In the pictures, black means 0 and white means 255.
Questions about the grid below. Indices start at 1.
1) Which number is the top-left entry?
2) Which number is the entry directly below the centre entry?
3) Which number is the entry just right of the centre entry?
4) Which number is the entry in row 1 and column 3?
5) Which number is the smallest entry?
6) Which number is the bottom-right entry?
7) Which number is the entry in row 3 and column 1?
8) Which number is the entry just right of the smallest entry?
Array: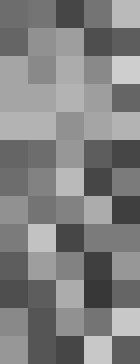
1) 109
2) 130
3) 70
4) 70
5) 55
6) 93
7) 165
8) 101

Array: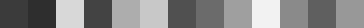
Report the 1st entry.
59
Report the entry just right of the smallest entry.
216
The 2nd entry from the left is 46
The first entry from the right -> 152
